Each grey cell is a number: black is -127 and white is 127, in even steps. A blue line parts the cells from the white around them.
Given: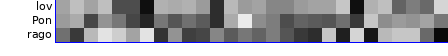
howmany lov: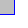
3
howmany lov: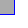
1
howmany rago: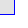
2

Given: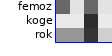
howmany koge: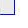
3
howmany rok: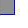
0
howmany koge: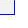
0
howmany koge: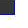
0
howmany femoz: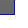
2
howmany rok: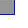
2

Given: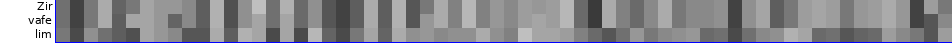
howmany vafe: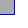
6
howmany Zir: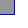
6

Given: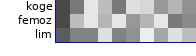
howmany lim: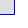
2
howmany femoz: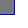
1
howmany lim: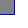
3
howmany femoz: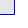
3
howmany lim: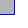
0
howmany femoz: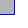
2
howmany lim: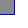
0

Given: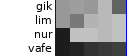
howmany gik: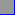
2
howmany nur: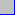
3

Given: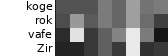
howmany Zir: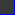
3
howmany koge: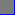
2

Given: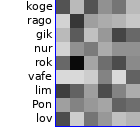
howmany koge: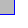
2
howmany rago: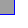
1
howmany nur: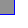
3
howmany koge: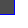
0
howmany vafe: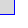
3

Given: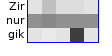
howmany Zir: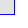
2
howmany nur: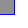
4
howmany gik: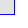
3
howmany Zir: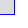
2
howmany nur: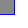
1

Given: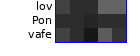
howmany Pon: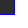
4
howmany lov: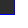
2
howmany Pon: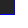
1
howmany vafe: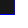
1
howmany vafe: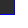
1

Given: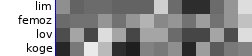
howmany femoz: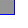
4
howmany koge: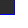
1
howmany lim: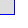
1
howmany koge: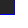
2
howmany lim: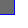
4
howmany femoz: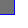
5
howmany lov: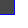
4

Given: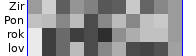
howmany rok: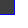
2
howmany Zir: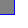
1
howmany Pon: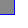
3
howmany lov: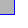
0
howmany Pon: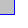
2

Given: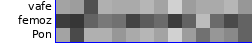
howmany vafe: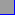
2
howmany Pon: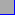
1
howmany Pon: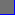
1
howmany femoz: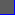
1
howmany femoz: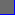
2
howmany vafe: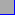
4

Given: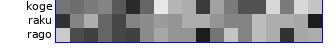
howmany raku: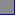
1
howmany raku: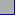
5
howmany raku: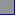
2
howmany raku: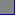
4

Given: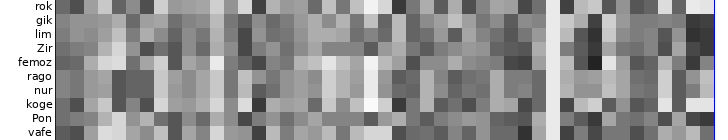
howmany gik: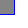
4
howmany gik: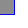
6

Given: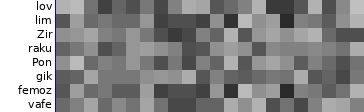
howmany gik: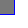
5
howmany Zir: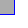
0
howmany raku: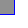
4
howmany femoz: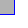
1
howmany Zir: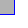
2
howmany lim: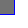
0
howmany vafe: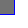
3

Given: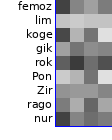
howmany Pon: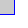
1
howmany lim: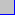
3

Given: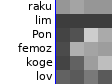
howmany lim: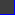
4
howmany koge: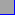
0
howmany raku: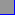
3
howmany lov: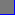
1
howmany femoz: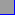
1
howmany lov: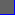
1
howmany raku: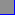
0

